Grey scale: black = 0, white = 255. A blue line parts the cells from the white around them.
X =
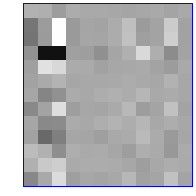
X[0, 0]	177
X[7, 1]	163
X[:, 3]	[172, 154, 154, 160, 171, 166, 171, 158, 171, 166, 174, 170, 159]
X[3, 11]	163
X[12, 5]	164
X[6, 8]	182
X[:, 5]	[169, 163, 165, 144, 162, 168, 173, 165, 174, 159, 171, 172, 164]
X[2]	[116, 155, 254, 154, 166, 165, 172, 193, 159, 163, 207, 162]
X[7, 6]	170
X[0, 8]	167
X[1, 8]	155
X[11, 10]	173
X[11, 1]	201
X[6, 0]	166
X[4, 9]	163
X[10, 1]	177
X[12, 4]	167
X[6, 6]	176
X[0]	[177, 175, 157, 172, 169, 169, 167, 165, 167, 169, 164, 169]
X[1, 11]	162
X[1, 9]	163
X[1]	[118, 156, 254, 154, 165, 163, 172, 191, 155, 163, 203, 162]
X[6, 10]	171
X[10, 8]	174
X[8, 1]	137
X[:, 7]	[165, 191, 193, 176, 168, 172, 172, 184, 173, 171, 158, 167, 183]
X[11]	[176, 201, 206, 170, 172, 172, 171, 167, 158, 168, 173, 170]
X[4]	[159, 225, 216, 171, 170, 162, 167, 168, 170, 163, 156, 169]

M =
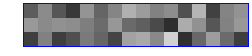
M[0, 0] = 93
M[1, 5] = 107
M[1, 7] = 106
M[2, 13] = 157
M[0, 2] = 86
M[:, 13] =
[65, 86, 157]
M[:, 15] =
[147, 152, 62]
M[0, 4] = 148
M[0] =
[93, 139, 86, 56, 148, 101, 133, 176, 156, 130, 141, 81, 181, 65, 132, 147]
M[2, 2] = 62

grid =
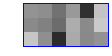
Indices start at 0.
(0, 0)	147
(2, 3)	170
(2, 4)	137
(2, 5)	146
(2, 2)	43
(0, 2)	114

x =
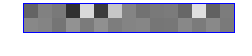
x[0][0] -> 100
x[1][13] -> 137
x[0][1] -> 129
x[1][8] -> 134
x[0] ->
[100, 129, 121, 49, 217, 60, 199, 132, 114, 121, 123, 103, 223, 97, 124]
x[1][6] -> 125
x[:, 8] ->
[114, 134]

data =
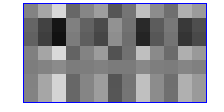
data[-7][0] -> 131
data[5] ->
[130, 166, 212, 103, 133, 157, 85, 116, 192, 140, 111, 176, 154]
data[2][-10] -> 124
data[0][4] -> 134
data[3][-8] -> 156
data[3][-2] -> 175
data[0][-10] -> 103
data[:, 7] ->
[117, 114, 110, 113, 123, 116, 117]
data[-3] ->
[125, 131, 139, 124, 125, 129, 123, 123, 136, 126, 124, 133, 128]
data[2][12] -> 73
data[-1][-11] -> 212
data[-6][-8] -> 75
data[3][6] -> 82
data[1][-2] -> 57
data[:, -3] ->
[111, 120, 116, 107, 124, 111, 112]
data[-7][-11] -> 216
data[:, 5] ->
[158, 75, 70, 156, 129, 157, 157]
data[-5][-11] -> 17
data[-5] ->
[97, 62, 17, 124, 94, 70, 142, 110, 36, 87, 116, 52, 73]
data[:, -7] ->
[86, 146, 142, 82, 123, 85, 86]
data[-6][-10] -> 128
